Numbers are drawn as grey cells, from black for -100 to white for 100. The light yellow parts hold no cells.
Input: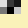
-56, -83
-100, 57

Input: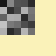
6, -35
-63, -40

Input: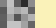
51, -26
46, 31

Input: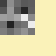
11, -17
20, -30

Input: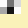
-10, 71
-83, 99

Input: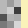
22, 50
62, -52

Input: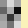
70, 32
35, -89

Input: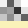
-26, 71
27, -60

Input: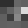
-64, -19
-22, -3
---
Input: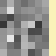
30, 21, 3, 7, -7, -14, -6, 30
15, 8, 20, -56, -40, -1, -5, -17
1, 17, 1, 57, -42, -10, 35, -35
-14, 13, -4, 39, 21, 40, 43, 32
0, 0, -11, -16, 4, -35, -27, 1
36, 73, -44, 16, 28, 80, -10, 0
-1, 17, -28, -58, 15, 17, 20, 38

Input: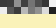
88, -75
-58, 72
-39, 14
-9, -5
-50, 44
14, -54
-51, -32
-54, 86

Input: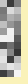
0, 50, 26, -1, 0, -30, -42, -58, 44, 68, 92
-54, 71, 37, 17, 88, 87, -14, 5, -51, 79, -11
54, -7, 1, 50, 22, 88, -39, 68, 77, 60, -51

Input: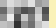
36, -38, -22, 74
22, 51, 69, 51
76, -25, -3, -12
47, -37, 57, 15
60, -6, -35, -61
73, 47, 85, 43
42, -17, 13, 51

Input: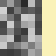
-35, -43, -34, -47, -42, 40, 31, 14
47, -27, 53, 37, 56, 59, -2, 32
-68, -37, 59, 28, -55, -24, 26, -22
-26, -5, -42, -28, -39, -53, 0, -46
23, -48, -7, 60, 8, 55, -15, -53
-14, 63, 39, -45, -39, 40, 58, -50

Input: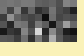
-4, -75, -43, -19, -86, -60
3, -50, -37, 23, -77, -54
-37, -40, -45, -28, -36, -29
-22, -9, -13, -82, 8, 36
-28, -49, -89, -27, -71, -48
-24, -62, -37, -6, 69, -5
-5, -21, -47, -50, -36, -63
-4, -57, -39, -10, 4, -13
-11, 3, -25, -5, -65, -52
-7, -46, 14, -70, -57, -34
-10, -8, -52, -34, -81, -31

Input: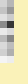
43, 19, 59, -58, 71, 5, 48, 37, 86
66, 53, 76, 9, 83, 45, 70, 63, 91
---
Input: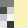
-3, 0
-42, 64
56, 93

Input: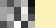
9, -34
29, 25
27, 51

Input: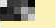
74, -57
-84, -70
-64, -64

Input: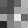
-24, -42
-39, -40
30, -5

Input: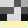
69, 72
-30, -29
-79, 70

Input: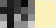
-25, -75
-77, -80
9, -82

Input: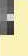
-12, -32
-5, -26
4, 64

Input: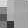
68, 43
7, 41
-32, 35
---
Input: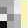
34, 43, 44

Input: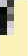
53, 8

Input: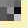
2, 17, 52

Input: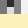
-6, 73

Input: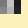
-5, 42

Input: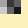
29, -21
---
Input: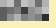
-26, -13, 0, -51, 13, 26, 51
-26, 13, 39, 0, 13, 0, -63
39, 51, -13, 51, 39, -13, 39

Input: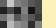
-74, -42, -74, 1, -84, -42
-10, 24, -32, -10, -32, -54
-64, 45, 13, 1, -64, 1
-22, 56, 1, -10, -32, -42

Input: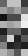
3, -76, -64, -76
-86, -42, -42, 77
-76, -20, -20, -64
26, 3, 26, -7
39, 16, -32, 52
39, 26, 39, 88
-20, 52, 52, -54
-42, 65, -76, -32

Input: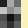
-38, -87, -50
-26, -62, -26
53, 10, 32
-74, 32, -16

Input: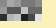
21, -31, -31, 53, -18, -18
8, 31, 21, -5, -5, 8
-63, 41, 53, -75, -43, 77

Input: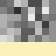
3, -18, -63, -8, 59, -28, 83, 3
-18, -8, 59, 39, -41, -41, 39, 3
39, 14, -8, -18, 3, 39, -52, 14
39, 27, 27, -8, 83, -41, 3, -8
27, 49, 39, -28, -28, 49, -18, 14
70, 59, 14, -28, 27, -8, 27, 14
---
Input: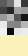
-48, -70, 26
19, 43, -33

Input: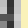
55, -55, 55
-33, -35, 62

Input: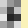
39, -41, 54
81, -71, -55

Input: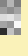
25, 11, 28
72, 78, 59

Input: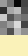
-63, 31, 47
60, -34, 2

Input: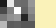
-42, 1, 99
-4, 13, 21

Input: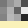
8, 40, -22
3, 44, 31

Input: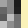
-20, 2, -76
-30, 48, -12
